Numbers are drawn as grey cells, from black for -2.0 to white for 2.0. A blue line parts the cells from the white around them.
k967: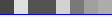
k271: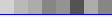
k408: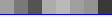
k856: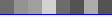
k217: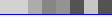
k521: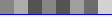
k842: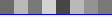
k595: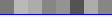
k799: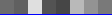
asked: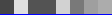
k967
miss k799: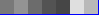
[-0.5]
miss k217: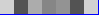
[1.1]
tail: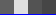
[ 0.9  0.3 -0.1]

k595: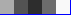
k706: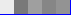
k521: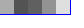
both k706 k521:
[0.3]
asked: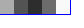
k595

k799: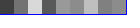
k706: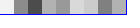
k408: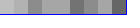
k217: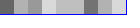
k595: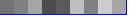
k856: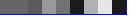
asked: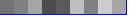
k595
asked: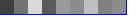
k799

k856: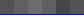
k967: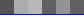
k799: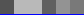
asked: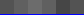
k856
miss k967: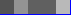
[0.7]
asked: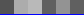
k967
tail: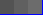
[-0.5 -0.9 -0.7]
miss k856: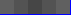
[-0.3]
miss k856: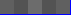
[-0.9]

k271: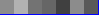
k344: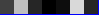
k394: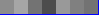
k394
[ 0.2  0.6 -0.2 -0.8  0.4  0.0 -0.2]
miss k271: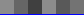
[0.8]
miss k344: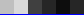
[-2.0]
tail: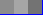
[-0.8  0.4  0.0 -0.2]

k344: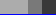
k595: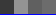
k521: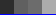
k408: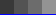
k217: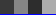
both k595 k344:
[-1.1]
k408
[-1.1 -0.7 -0.3  0.3]
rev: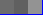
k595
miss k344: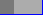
[-1.1]
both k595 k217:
[-1.1]
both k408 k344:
[-1.1]

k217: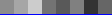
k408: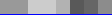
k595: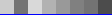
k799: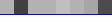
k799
[ 0.8 -1.0  0.8  0.8  1.0  0.8  0.6 -0.8]
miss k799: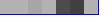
[1.0]
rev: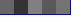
k217

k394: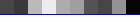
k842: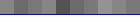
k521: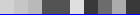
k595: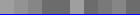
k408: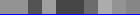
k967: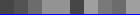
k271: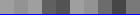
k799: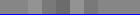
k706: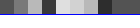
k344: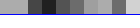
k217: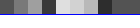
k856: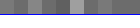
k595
[ 0.5  0.3  0.1 -0.3 -0.3  0.5 -0.3 -0.1  0.1 -0.3]
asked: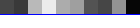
k394
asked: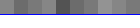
k842
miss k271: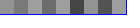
[-0.5]
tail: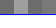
[ 0.1 -0.3]

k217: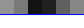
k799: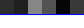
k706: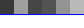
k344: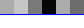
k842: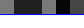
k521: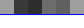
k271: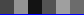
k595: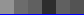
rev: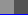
k706
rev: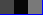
k842
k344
[ 0.7  1.1 -0.1 -1.9  0.7 -0.3]

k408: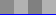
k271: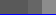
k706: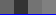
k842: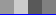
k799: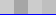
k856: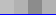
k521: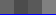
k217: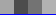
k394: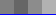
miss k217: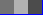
[0.6]
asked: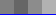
k394
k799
[1.2 0.6 1.2 1.0]
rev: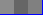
k394
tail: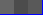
[0.0]
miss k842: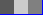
[0.4]

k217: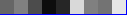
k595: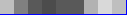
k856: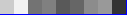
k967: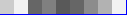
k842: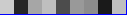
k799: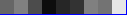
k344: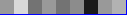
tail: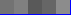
[ 0.4 -1.2]
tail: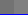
[-0.6 -0.4  0.2  0.4 -1.2]
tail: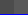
[-0.6  0.8  1.4  1.0]
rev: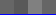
k967
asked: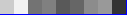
k856

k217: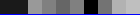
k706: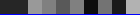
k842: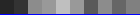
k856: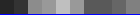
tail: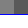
[ 0.0 -1.8 -0.2 -1.6  0.8]
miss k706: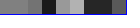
[-1.8]
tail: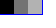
[1.0]
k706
[-1.4 -1.4  0.4  0.0 -0.6  0.0 -1.8 -0.2 -1.6  0.8]

